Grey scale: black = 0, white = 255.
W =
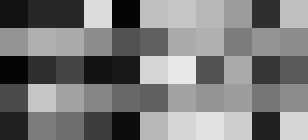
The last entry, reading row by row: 213
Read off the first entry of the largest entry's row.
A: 5
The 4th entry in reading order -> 220
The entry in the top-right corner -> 191
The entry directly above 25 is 82
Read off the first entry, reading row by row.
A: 18
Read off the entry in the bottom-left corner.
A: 33
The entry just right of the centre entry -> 232
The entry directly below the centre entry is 96
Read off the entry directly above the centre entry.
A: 96
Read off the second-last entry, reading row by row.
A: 33
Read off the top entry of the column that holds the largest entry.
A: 198

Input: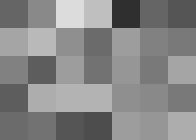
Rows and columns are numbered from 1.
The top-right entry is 85
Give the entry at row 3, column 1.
129
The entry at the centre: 114
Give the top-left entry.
101
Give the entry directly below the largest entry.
143
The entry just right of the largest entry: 191
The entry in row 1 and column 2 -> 137
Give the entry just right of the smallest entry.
101
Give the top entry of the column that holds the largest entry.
220
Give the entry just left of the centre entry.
157

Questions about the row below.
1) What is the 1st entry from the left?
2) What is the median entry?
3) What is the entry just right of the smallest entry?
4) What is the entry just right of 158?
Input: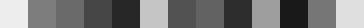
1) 237
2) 105
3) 118
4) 25

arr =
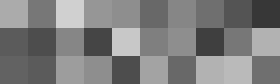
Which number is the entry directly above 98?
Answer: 91
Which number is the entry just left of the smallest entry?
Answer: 84
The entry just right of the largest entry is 150
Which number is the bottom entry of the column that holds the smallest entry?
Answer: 111
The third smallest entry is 69
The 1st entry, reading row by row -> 171
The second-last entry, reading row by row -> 186
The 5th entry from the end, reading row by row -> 163
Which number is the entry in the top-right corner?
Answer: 55

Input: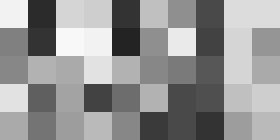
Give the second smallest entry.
43
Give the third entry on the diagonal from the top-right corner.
87
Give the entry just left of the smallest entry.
242
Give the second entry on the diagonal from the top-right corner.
213
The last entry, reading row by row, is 186
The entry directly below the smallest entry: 178
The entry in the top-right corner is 220
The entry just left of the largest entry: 51
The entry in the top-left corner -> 242
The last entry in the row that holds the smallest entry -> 149
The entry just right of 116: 157
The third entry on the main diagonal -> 170
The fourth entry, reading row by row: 206
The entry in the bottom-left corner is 170
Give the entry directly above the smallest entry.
51

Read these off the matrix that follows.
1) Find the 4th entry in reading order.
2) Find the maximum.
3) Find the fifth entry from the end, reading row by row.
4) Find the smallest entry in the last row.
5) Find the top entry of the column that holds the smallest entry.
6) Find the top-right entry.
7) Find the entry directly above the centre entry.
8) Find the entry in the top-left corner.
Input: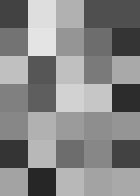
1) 79
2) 228
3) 163
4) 38
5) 222
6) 79
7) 192
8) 66

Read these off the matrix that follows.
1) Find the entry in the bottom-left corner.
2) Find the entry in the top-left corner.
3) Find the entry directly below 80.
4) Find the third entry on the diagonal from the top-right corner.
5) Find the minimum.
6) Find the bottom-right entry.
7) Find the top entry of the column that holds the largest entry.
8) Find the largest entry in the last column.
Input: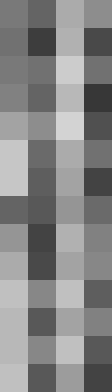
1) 192
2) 121
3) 113
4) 113
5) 55
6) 67
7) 171
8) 141

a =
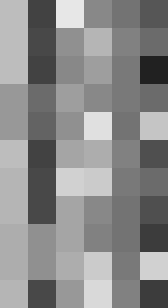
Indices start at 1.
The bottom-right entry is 60
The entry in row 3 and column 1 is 189
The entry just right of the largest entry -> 136
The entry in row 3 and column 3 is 136
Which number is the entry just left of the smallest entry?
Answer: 121
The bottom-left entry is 181
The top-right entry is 86
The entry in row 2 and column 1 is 189
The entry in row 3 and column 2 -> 66
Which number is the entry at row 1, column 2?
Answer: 66
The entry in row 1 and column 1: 189
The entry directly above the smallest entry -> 107
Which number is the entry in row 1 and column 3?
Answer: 231

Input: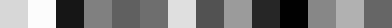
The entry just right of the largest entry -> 22
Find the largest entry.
252
